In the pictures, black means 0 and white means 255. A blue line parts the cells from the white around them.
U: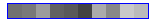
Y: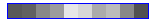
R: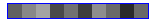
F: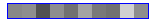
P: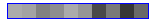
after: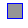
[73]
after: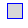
[171]
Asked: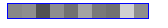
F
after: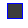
[142]
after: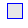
[215]
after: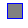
[142]
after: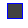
[171]

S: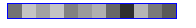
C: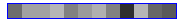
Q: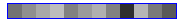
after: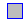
[129]
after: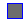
[162]
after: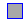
[189]
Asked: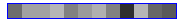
C

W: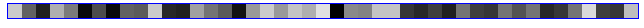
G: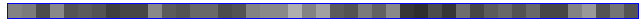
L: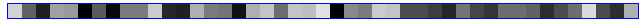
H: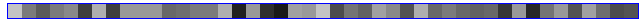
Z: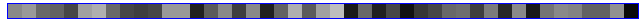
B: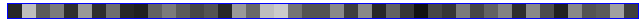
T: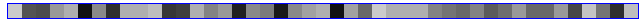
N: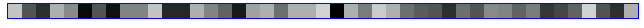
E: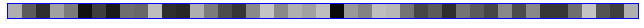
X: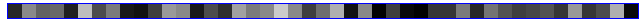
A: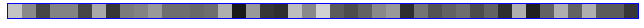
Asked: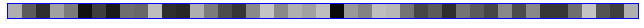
E
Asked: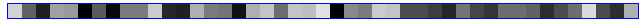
L
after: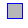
[116]
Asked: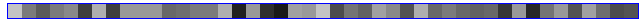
H
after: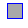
[54]
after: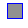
[9]

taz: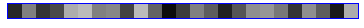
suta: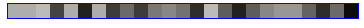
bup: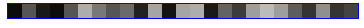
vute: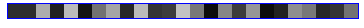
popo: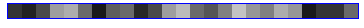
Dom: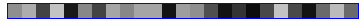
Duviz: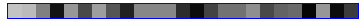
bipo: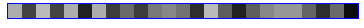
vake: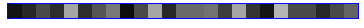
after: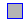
[73]
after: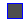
[19]

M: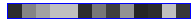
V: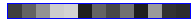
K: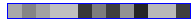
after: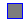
[63]
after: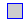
[211]
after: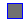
[30]
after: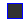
[44]
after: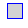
[30]
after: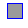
[50]
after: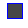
[113]

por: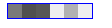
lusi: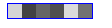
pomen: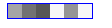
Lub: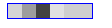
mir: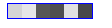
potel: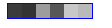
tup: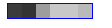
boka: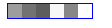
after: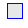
[87]
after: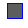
[247]
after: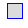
[114]
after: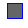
[79]

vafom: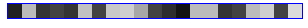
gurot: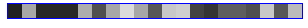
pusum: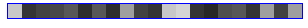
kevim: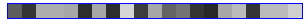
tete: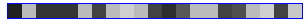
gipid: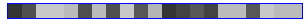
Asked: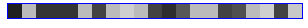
tete
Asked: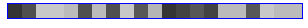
gipid
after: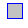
[66]
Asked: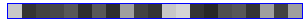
pusum
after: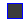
[167]
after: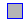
[52]
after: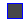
[87]

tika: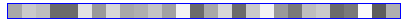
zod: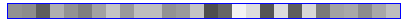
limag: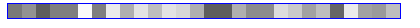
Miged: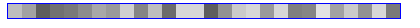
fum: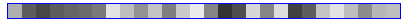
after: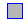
[190]
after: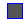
[221]
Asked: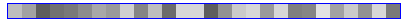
Miged
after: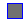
[121]
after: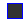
[78]
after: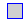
[133]

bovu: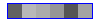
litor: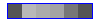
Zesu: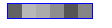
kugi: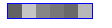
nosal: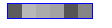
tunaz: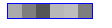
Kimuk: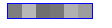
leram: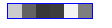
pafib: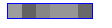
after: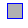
[157]
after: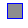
[85]
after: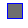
[119]
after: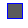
[184]

